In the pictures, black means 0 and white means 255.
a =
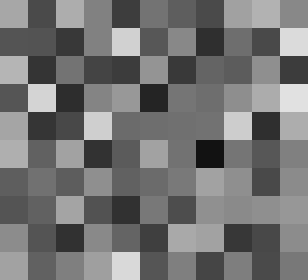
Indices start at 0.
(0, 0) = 167
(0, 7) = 74
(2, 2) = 115
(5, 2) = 162
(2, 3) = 68
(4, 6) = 112
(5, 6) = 114
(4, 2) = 72
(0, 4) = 61
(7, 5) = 120
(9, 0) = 162
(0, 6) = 94
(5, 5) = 162
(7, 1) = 97
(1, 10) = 219
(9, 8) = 126
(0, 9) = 178
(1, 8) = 110
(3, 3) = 132
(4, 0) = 165
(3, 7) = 110
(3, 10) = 225
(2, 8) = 92
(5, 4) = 91
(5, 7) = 18
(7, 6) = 77
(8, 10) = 140
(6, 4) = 97
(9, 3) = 159
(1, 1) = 83
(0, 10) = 136
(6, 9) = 73
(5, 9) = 87
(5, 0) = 175

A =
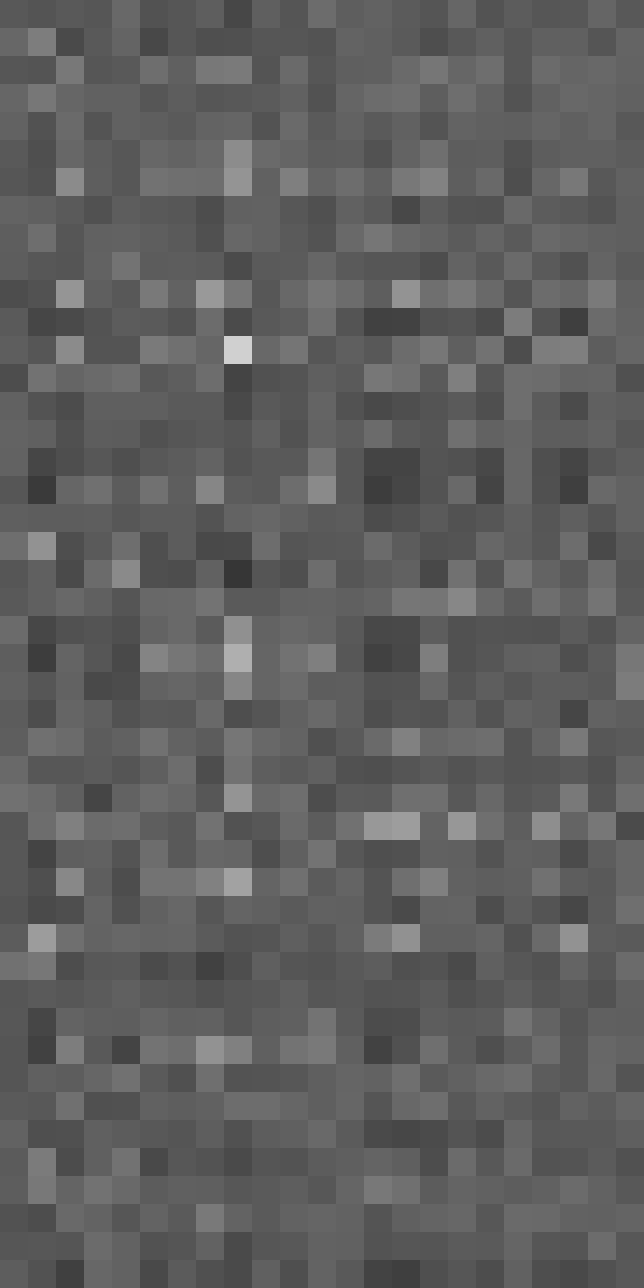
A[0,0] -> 88
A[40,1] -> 79
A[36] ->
[87, 70, 99, 95, 94, 101, 96, 97, 86, 94, 96, 115, 90, 76, 77, 93, 90, 92, 115, 99, 85, 96, 95]
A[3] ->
[102, 119, 102, 97, 97, 86, 93, 86, 88, 91, 97, 82, 101, 108, 111, 94, 110, 98, 83, 97, 104, 101, 97]
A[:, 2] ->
[89, 74, 120, 102, 106, 103, 139, 90, 86, 85, 149, 74, 139, 101, 76, 80, 78, 102, 93, 78, 74, 104, 81, 100, 98, 101, 107, 87, 95, 128, 95, 136, 78, 111, 77, 87, 99, 125, 93, 112, 80, 76, 100, 105, 85, 64]
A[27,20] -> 89
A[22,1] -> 71
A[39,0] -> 90
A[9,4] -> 115
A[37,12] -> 96
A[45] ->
[93, 82, 64, 103, 98, 73, 91, 80, 74, 96, 79, 99, 89, 67, 63, 79, 86, 77, 97, 78, 73, 81, 88]
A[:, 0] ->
[88, 103, 86, 102, 98, 89, 86, 99, 94, 93, 77, 90, 94, 77, 97, 99, 98, 86, 95, 110, 86, 89, 107, 94, 97, 92, 94, 105, 113, 86, 87, 87, 84, 92, 113, 86, 87, 85, 85, 90, 98, 91, 93, 82, 86, 93]
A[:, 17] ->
[83, 96, 110, 98, 96, 94, 105, 82, 100, 89, 105, 75, 114, 86, 79, 98, 72, 68, 86, 103, 84, 104, 84, 86, 94, 83, 110, 89, 104, 111, 83, 94, 77, 101, 96, 85, 92, 79, 105, 98, 76, 88, 97, 87, 90, 77]
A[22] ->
[107, 71, 81, 84, 79, 99, 105, 91, 144, 99, 104, 100, 89, 72, 73, 93, 81, 84, 83, 82, 91, 82, 100]
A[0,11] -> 108
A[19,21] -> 73
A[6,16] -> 94
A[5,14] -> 99
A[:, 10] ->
[85, 86, 106, 97, 106, 101, 127, 87, 90, 91, 104, 93, 117, 84, 85, 82, 89, 109, 97, 85, 79, 98, 104, 114, 107, 97, 99, 90, 110, 106, 96, 112, 90, 95, 85, 95, 96, 115, 87, 102, 96, 83, 94, 98, 88, 79]
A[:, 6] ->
[86, 86, 96, 93, 90, 99, 111, 87, 90, 93, 98, 83, 112, 94, 90, 86, 92, 94, 92, 92, 77, 105, 105, 118, 102, 88, 98, 109, 103, 89, 89, 115, 103, 101, 82, 87, 96, 110, 80, 94, 85, 87, 96, 90, 85, 91]
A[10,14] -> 147
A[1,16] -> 88
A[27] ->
[105, 87, 87, 91, 85, 95, 109, 77, 114, 94, 90, 96, 81, 79, 85, 90, 83, 89, 84, 85, 89, 81, 100]
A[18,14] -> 81
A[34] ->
[113, 119, 77, 88, 89, 75, 82, 65, 78, 95, 85, 83, 89, 93, 80, 83, 74, 96, 87, 82, 100, 87, 107]
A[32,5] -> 97
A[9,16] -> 99
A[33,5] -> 100
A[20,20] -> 89
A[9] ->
[93, 87, 85, 98, 115, 92, 93, 91, 75, 90, 91, 102, 90, 86, 86, 77, 99, 89, 106, 90, 81, 100, 90]
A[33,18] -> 81
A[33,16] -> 96

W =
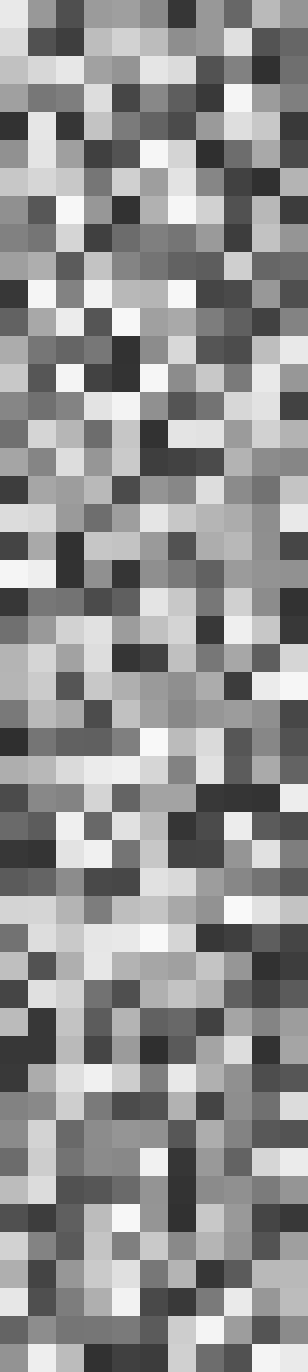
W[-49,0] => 233
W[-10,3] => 122
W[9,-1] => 107
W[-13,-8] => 92
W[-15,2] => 175
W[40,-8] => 140
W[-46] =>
[160, 119, 126, 221, 70, 136, 94, 57, 245, 156, 127]
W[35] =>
[69, 224, 209, 114, 79, 176, 195, 177, 96, 68, 91]
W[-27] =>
[112, 153, 210, 225, 156, 193, 212, 56, 239, 199, 56]
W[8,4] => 108
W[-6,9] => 69
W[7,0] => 144
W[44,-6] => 201
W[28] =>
[75, 136, 131, 212, 100, 163, 163, 56, 53, 51, 237]
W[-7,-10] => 220
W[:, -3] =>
[103, 224, 129, 245, 222, 109, 65, 81, 61, 207, 74, 96, 76, 122, 215, 155, 179, 139, 172, 184, 155, 208, 239, 167, 60, 156, 86, 92, 53, 236, 149, 135, 249, 63, 150, 96, 165, 221, 144, 142, 131, 99, 144, 153, 147, 91, 234, 157, 81]
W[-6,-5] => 49
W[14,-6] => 144
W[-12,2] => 186
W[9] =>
[159, 174, 91, 195, 132, 116, 98, 93, 207, 102, 107]
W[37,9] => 50
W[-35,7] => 115
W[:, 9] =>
[186, 83, 48, 156, 200, 169, 48, 184, 194, 102, 152, 65, 190, 233, 226, 209, 140, 114, 142, 143, 147, 140, 199, 94, 235, 143, 135, 170, 51, 91, 225, 115, 225, 94, 49, 68, 132, 50, 77, 112, 88, 214, 123, 69, 83, 185, 151, 84, 244]
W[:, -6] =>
[138, 188, 229, 136, 99, 246, 158, 177, 127, 116, 181, 160, 140, 246, 144, 50, 62, 148, 229, 154, 143, 228, 193, 65, 154, 158, 248, 214, 163, 186, 199, 225, 196, 248, 166, 176, 97, 47, 126, 82, 145, 241, 148, 149, 201, 119, 73, 91, 60]
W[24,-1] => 246
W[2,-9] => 231
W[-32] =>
[61, 166, 157, 185, 75, 148, 135, 221, 139, 114, 196]
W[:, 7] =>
[152, 152, 82, 57, 154, 47, 134, 209, 154, 93, 69, 125, 85, 200, 115, 226, 75, 221, 181, 173, 97, 119, 56, 119, 172, 150, 218, 225, 56, 75, 69, 157, 146, 55, 196, 177, 65, 164, 176, 68, 173, 153, 139, 200, 181, 54, 122, 244, 109]
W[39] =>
[130, 137, 206, 122, 75, 82, 178, 68, 142, 112, 220]
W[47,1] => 141
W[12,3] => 119
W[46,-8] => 175
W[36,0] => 187
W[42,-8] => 86

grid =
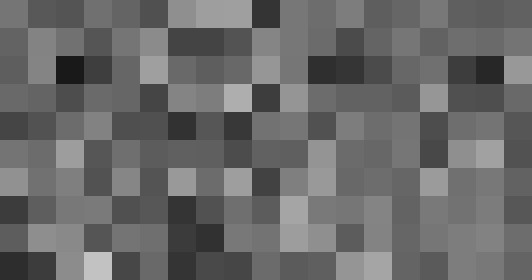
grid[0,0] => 117
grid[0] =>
[117, 88, 84, 112, 100, 80, 143, 158, 159, 52, 119, 109, 125, 94, 102, 120, 95, 92, 97]
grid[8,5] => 111
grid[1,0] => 99
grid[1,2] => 113
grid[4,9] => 114
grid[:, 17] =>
[92, 106, 39, 78, 116, 161, 120, 124, 130, 120]
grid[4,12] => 125
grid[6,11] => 153
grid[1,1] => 131
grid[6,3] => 82
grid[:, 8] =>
[159, 83, 104, 174, 56, 76, 158, 111, 120, 70]
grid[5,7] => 95
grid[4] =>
[69, 82, 108, 130, 79, 80, 50, 86, 56, 114, 118, 81, 125, 109, 116, 77, 110, 116, 86]
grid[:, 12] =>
[125, 75, 53, 98, 125, 107, 104, 118, 92, 149]
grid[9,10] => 91
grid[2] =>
[94, 132, 25, 62, 102, 159, 105, 94, 104, 150, 118, 47, 53, 75, 103, 112, 61, 39, 152]
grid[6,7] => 108
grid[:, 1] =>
[88, 131, 132, 100, 82, 108, 113, 94, 142, 60]
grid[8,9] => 115
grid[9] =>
[45, 60, 140, 194, 71, 105, 52, 73, 70, 107, 91, 95, 149, 165, 100, 90, 125, 120, 100]
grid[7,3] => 122
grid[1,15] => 98
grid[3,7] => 125
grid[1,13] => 100
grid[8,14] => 102

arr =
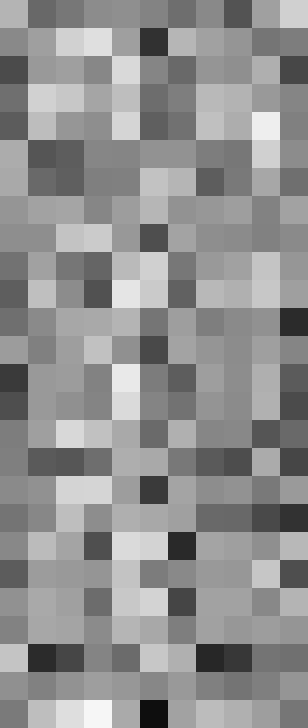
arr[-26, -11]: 180
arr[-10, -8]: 110
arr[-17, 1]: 161
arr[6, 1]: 105
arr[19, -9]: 164
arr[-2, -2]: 127
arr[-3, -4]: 39
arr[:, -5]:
[110, 182, 105, 126, 113, 146, 181, 146, 163, 119, 97, 158, 163, 93, 114, 176, 120, 164, 160, 41, 137, 69, 126, 176, 153, 162]
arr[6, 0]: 169
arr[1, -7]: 159
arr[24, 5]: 135
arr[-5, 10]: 180
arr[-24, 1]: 153
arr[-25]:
[137, 159, 209, 223, 159, 49, 182, 161, 149, 117, 125]
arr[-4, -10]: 167
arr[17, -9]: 212
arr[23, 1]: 43
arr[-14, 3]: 193
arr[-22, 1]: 189
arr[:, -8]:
[140, 223, 135, 165, 142, 134, 127, 134, 203, 101, 81, 169, 193, 130, 132, 193, 110, 213, 141, 79, 149, 108, 139, 132, 158, 246]
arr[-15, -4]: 126
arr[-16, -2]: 199
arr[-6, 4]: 195
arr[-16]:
[94, 191, 140, 81, 229, 202, 97, 184, 176, 199, 159]
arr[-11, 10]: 105
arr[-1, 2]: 222
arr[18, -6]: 168
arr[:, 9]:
[160, 117, 175, 153, 238, 208, 167, 130, 129, 196, 199, 145, 159, 175, 177, 85, 171, 121, 73, 143, 198, 136, 157, 116, 127, 158]
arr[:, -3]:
[83, 149, 143, 179, 173, 119, 121, 158, 139, 161, 176, 138, 140, 141, 139, 136, 77, 146, 104, 159, 151, 162, 151, 55, 116, 176]
